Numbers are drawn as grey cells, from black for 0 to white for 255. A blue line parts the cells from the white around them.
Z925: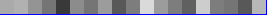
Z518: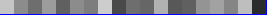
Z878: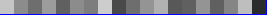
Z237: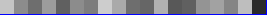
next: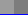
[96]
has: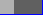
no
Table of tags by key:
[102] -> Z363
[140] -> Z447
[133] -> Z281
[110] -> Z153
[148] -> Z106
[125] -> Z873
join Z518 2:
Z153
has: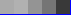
yes
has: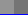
yes
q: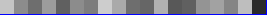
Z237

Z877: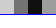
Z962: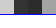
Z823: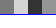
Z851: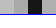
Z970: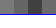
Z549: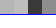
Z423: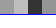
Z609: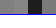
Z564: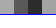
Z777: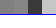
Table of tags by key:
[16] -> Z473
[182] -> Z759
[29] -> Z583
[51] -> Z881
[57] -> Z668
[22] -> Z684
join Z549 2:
Z668
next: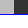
[149]
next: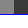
[198]
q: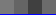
Z970
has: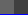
yes

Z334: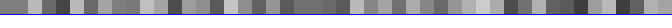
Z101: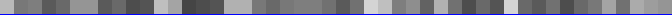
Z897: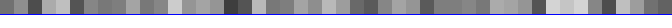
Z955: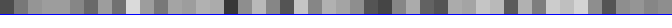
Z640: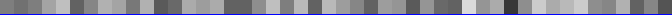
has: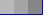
no
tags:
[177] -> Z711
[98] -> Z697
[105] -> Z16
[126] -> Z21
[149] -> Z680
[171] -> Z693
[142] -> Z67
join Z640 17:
Z697
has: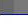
yes
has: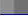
no
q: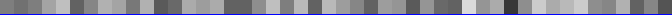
Z640
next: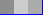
[185]
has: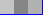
yes

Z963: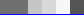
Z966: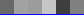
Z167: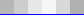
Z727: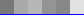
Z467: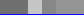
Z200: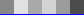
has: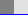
no
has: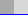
no
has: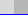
no
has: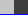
yes
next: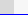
[84]
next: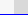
[176]
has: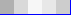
no

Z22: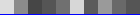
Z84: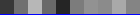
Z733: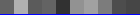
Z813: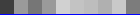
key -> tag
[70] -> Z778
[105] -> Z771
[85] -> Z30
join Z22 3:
Z30
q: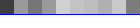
Z813

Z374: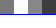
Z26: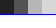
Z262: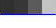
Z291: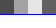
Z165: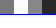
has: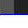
no
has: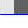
yes

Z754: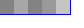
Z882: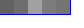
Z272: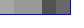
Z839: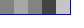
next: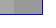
[82]
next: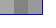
[197]
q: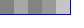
Z754
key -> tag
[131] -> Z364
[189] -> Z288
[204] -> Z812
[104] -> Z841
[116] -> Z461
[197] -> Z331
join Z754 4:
Z331

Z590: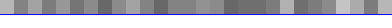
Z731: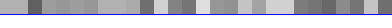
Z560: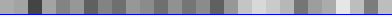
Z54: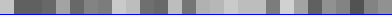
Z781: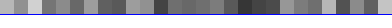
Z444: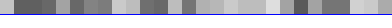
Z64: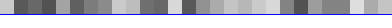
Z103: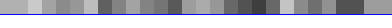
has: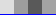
no
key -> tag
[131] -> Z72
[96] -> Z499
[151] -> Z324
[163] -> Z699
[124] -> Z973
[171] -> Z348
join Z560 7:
Z72
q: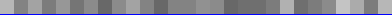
Z590

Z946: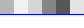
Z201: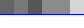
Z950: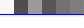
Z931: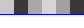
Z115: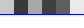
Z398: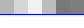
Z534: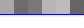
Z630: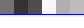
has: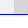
yes
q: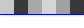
Z931
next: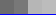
[100]
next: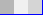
[134]

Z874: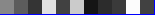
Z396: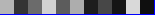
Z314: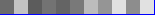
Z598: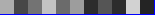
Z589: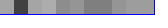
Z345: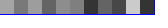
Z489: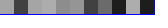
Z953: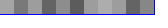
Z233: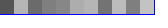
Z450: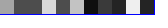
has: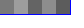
yes
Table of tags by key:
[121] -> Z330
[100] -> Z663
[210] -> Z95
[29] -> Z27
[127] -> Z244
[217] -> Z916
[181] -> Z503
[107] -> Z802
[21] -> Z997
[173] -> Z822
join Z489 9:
Z822
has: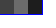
yes
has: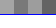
yes
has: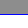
no

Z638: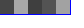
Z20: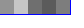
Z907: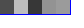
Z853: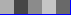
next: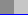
[105]
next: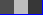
[147]
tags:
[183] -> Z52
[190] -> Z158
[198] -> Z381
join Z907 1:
Z158

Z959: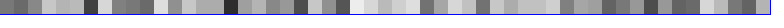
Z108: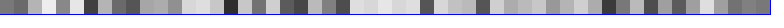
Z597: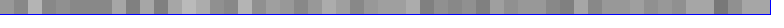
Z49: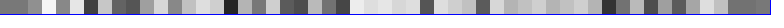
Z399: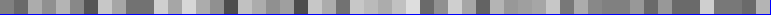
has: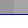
no
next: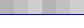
[180]
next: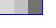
[199]
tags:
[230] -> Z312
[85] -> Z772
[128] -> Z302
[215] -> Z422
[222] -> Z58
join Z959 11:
Z58
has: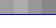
no
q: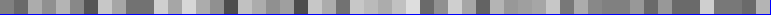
Z399
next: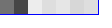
[85]

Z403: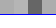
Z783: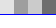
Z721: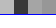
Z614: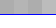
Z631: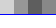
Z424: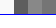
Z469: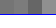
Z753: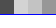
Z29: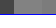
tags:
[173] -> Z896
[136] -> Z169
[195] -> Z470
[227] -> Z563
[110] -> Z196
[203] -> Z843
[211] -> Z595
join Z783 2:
Z843
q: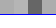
Z403
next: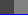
[130]

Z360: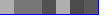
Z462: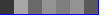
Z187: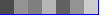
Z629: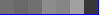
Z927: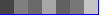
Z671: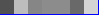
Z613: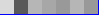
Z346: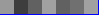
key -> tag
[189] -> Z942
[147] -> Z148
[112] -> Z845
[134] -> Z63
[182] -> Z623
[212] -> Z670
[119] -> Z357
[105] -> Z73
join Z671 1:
Z942
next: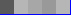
[153]

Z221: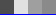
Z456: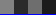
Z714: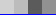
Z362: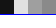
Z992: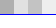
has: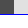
yes
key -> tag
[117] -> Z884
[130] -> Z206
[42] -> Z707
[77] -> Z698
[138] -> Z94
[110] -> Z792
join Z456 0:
Z206

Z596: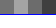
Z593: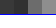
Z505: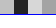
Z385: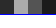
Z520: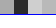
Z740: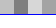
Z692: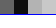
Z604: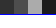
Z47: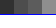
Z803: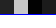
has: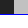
no
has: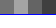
no
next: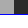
[207]

